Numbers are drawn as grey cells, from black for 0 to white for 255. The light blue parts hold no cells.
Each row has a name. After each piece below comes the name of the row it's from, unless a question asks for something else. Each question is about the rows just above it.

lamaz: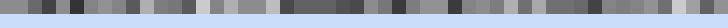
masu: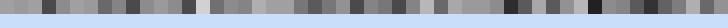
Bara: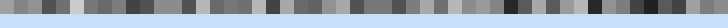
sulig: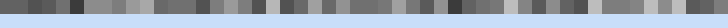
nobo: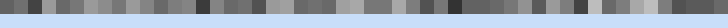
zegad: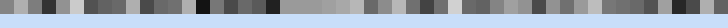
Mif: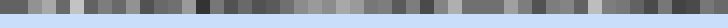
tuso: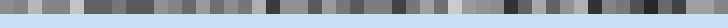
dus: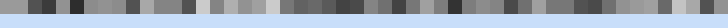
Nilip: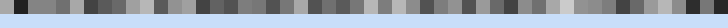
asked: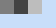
nobo
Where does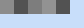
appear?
Nilip
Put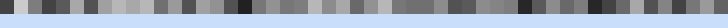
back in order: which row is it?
Bara
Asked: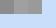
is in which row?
masu
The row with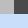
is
lamaz
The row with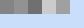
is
lamaz

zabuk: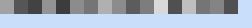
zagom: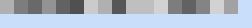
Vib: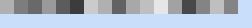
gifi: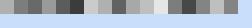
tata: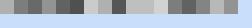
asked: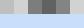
zagom
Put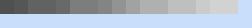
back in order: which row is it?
zagom

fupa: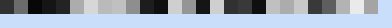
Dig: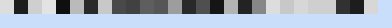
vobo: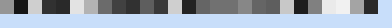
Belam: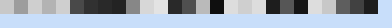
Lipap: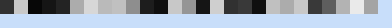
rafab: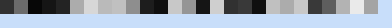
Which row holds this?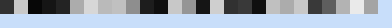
Lipap
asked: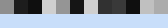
fupa
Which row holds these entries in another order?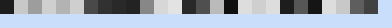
Belam

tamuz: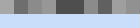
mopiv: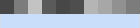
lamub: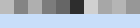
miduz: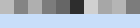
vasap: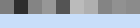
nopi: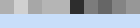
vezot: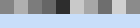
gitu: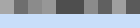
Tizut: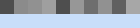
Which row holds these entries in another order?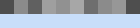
tamuz
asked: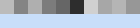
lamub
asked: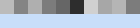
miduz
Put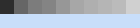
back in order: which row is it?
lamub

